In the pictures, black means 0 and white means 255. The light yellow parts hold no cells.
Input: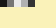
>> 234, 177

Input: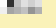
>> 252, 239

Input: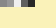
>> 239, 152

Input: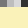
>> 216, 189

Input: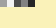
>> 243, 160

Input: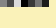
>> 219, 133
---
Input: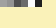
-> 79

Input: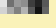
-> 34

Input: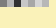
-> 125

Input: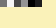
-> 29

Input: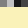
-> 68

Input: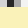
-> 170
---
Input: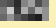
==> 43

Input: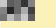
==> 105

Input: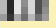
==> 228

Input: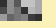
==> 88

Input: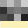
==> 151

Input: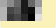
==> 103

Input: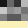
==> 51

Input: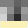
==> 98

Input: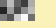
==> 97

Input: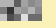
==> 94
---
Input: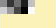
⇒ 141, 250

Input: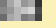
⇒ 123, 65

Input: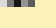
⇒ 220, 92

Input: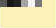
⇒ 89, 119

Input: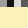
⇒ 157, 90

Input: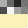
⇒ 173, 133
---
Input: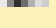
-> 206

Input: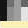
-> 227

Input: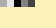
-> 66

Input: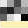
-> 5

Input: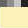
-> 35

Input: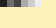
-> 237

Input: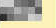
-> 192

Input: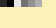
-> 175

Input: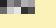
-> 80

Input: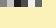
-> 103
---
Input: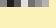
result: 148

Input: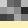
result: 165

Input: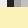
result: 163

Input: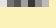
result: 143

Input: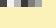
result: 127

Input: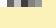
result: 130
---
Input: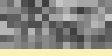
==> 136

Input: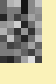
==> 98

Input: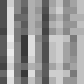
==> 80

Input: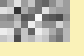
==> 130

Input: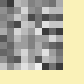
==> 102

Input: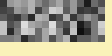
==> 55
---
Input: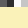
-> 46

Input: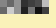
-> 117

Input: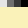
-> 111

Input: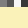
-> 84

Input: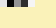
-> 148

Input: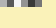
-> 147

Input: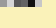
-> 100
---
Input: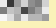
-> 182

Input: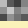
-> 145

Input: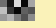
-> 125

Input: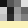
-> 46

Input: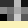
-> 99

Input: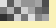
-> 222
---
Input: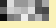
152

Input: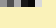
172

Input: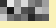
158

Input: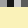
202

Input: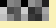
122

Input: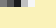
28
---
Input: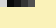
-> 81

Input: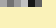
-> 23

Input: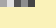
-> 68

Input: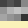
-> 148

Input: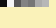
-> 118

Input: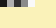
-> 249
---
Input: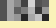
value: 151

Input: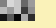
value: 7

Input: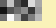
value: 168

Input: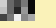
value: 239

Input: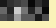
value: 159

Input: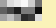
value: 148

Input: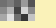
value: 112

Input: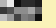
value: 67

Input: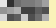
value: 94

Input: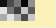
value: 172
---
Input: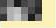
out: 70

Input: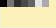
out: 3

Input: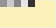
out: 148

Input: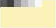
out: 90

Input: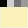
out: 2

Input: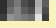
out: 46

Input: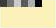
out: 59
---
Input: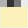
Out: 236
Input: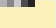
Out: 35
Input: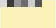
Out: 84
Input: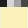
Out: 72
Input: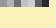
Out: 41
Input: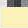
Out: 140
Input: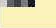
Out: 28
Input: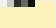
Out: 15
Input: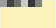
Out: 129
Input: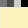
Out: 5
